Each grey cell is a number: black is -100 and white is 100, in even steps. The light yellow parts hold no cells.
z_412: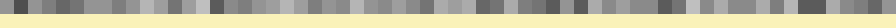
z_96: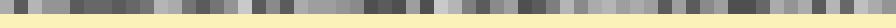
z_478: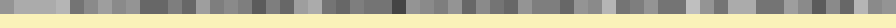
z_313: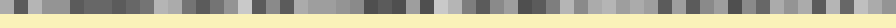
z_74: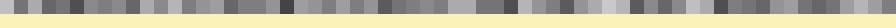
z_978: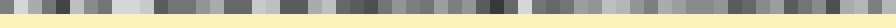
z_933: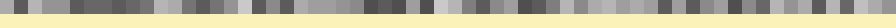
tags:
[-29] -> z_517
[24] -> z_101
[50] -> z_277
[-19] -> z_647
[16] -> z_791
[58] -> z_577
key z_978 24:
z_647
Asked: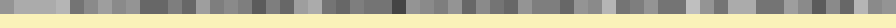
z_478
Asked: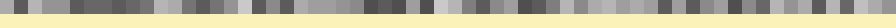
z_933

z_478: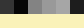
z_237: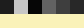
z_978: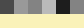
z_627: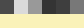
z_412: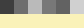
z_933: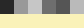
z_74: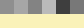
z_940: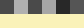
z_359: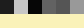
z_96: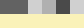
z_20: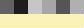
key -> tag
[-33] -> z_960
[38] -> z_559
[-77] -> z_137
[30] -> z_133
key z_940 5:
z_960
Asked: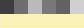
z_412
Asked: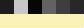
z_237
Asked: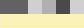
z_96
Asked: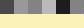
z_978
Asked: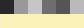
z_933

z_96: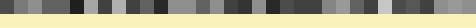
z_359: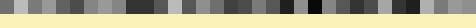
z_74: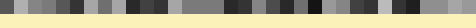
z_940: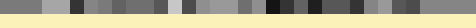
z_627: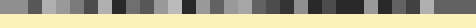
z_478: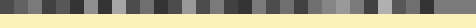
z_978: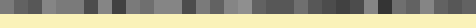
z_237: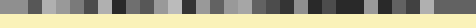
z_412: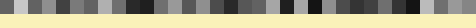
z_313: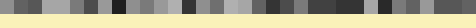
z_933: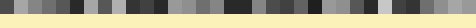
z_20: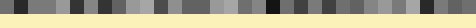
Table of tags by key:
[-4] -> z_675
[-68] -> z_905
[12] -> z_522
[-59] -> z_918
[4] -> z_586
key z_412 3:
z_522
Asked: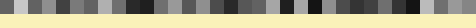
z_412

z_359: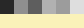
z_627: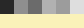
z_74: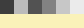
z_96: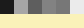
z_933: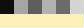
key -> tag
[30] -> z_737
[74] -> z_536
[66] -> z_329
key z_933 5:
z_329
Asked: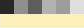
z_359
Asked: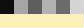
z_933
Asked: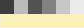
z_74

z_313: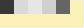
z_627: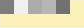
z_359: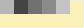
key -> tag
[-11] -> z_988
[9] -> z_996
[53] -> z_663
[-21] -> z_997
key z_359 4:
z_663
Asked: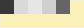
z_313
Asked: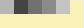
z_359
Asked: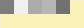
z_627

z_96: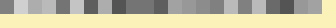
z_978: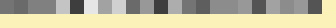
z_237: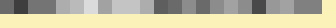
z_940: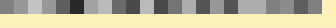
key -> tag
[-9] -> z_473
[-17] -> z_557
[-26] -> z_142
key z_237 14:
z_557
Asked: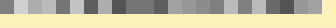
z_96

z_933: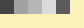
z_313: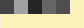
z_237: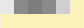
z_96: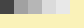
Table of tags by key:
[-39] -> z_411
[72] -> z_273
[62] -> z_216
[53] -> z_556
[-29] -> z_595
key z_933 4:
z_595
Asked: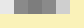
z_237
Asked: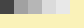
z_96
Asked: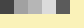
z_933
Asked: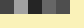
z_313

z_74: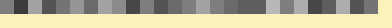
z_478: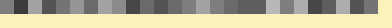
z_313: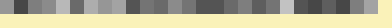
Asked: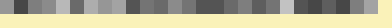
z_313
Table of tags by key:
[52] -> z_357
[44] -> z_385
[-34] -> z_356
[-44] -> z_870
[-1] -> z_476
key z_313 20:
z_357
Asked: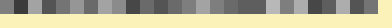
z_478
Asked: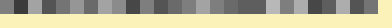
z_74

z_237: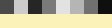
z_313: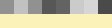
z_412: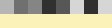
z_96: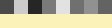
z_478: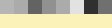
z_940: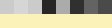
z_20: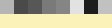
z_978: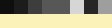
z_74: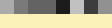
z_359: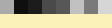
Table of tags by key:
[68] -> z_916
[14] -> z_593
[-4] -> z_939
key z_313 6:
z_916
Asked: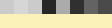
z_940
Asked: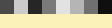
z_237
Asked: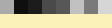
z_359

